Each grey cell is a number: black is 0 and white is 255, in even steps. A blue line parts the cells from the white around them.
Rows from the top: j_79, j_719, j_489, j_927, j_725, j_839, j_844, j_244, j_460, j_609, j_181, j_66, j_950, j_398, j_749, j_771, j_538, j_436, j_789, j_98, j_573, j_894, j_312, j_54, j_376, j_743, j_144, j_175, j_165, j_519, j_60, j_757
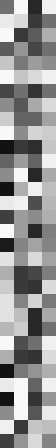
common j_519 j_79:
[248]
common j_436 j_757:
[132]
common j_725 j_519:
[140]

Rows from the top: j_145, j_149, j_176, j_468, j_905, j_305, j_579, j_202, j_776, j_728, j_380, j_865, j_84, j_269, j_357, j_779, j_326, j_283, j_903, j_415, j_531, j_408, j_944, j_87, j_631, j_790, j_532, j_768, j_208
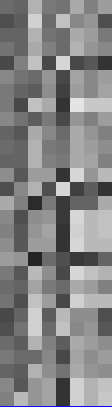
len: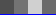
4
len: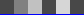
6
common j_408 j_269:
[79]
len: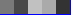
5

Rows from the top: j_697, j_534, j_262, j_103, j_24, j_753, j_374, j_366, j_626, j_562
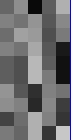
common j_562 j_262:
[122]
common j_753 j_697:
[94]
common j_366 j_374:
[129]
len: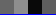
4
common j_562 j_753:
[122]
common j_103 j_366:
[129]
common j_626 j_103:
[129]

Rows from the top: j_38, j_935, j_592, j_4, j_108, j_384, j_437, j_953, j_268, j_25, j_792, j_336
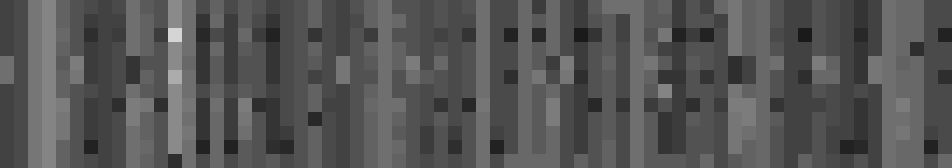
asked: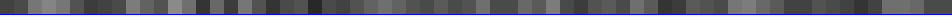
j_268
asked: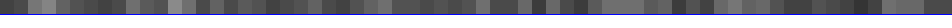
j_38
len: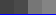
4
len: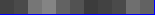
11
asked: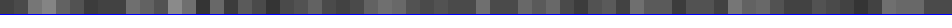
j_935

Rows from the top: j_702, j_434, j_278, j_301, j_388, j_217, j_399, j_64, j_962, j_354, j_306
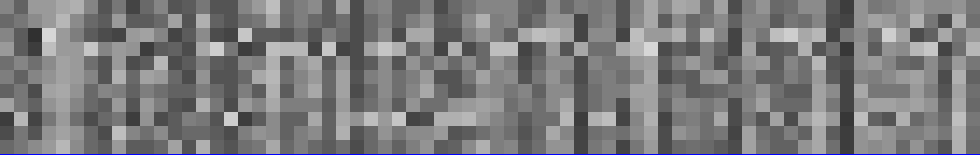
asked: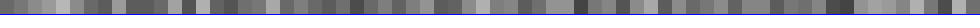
j_434
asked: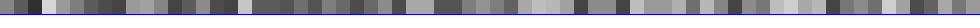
j_278
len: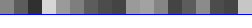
18
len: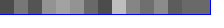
15
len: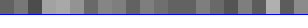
22

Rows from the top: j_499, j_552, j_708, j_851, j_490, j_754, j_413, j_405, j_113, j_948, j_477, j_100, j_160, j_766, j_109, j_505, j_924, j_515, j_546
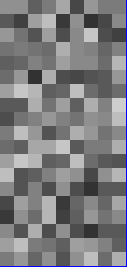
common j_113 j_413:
[190]
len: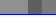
4

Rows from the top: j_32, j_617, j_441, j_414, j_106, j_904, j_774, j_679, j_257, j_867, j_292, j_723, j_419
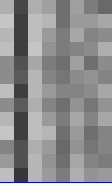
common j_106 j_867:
[111]
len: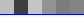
6
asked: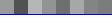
j_723
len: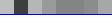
8

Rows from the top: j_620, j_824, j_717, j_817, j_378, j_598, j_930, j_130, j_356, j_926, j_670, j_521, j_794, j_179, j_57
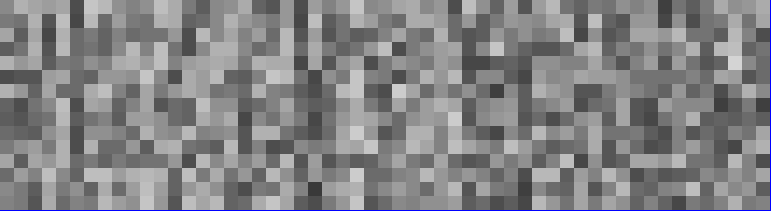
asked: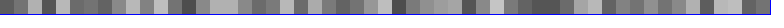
j_817
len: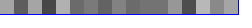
17
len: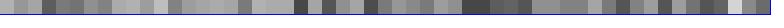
55
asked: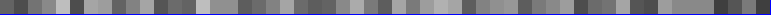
j_130
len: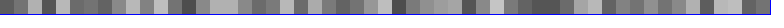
55
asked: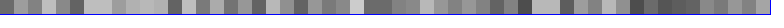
j_794

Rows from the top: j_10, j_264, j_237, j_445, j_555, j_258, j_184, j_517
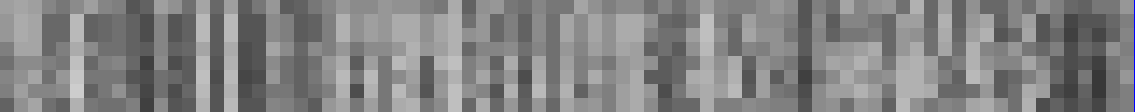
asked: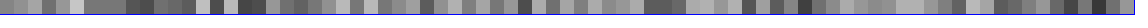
j_258
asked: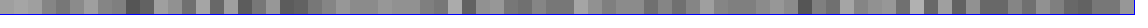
j_10
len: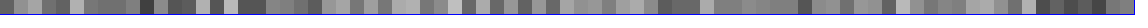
81
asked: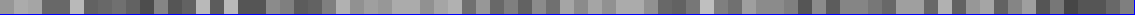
j_264
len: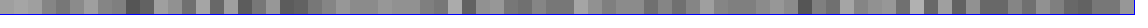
81

